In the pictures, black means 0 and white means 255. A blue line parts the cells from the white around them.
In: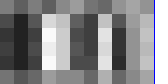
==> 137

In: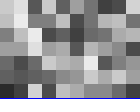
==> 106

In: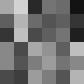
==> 84

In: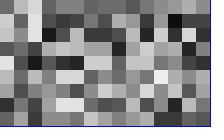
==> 99

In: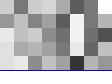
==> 181
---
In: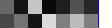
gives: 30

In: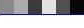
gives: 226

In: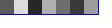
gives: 110

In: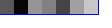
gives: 68

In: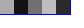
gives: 113

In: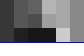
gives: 180

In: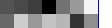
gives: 114

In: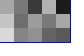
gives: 58

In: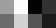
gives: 252
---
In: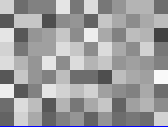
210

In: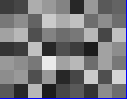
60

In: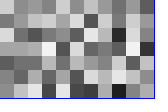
206

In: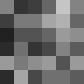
131

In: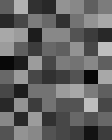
95

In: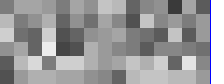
124

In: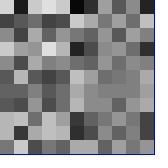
212

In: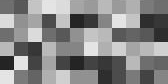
110
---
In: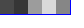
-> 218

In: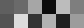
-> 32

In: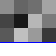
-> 154

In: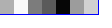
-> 156

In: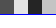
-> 37

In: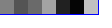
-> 5

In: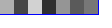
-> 90

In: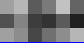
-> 141
